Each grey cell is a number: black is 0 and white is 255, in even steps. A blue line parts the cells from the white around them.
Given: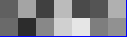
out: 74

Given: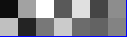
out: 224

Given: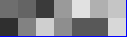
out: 225

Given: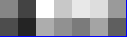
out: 232

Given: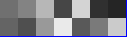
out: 212

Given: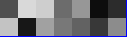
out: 151
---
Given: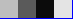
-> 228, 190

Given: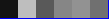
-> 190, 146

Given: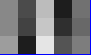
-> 229, 198

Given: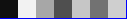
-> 242, 207

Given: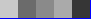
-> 201, 170

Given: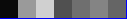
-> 208, 154

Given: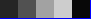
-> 205, 162

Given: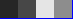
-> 229, 141

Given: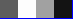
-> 253, 161
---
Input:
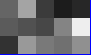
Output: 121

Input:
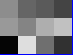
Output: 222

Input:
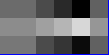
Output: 53

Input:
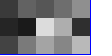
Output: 164

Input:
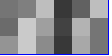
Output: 56

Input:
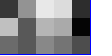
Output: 136

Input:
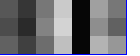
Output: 6

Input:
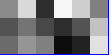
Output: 13

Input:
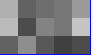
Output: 88

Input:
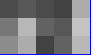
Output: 66
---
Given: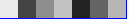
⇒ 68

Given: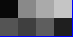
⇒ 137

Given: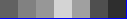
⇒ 129

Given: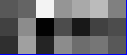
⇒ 100

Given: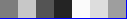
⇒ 199

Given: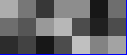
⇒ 119

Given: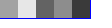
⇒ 231

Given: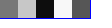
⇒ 199

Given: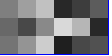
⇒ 159
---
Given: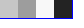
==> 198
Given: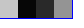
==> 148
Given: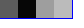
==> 158
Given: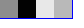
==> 185
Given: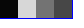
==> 115
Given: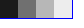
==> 183
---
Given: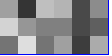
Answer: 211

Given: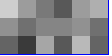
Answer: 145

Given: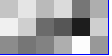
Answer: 240

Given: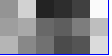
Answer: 158

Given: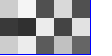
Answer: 57

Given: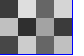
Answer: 192

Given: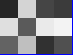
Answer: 223
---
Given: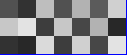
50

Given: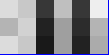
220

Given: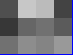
113

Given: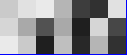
234

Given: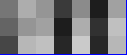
70

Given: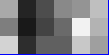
211

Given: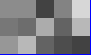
151

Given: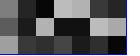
159
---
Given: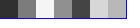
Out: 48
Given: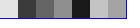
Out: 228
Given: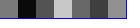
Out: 122
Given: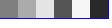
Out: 127
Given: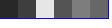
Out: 40
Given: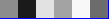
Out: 140
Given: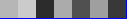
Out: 182
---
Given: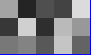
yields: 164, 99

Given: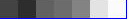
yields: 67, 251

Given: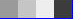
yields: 154, 60

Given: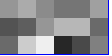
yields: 150, 128

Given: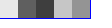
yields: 232, 148

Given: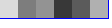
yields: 219, 176
